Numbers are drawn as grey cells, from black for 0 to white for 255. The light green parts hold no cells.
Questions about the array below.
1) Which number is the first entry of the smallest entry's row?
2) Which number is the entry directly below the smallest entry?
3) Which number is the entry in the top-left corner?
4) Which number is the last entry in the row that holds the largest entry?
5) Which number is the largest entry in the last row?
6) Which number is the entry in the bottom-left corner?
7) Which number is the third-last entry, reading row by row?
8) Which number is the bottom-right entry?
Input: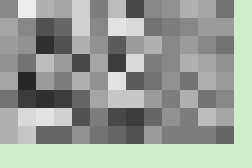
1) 165
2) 60
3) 135
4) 114
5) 198
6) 176
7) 125
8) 102

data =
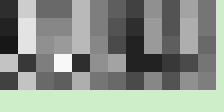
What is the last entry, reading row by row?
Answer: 126
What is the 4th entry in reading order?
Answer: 105
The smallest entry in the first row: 46
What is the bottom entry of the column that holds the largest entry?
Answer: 94
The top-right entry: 117
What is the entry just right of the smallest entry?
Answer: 227
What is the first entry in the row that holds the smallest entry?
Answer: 23
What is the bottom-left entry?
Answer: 65
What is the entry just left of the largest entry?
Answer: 126
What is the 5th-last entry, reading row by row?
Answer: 74
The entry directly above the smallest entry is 34
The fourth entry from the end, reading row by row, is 135
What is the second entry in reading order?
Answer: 205
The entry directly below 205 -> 227
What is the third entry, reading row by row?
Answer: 105
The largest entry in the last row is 195
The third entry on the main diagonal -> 144
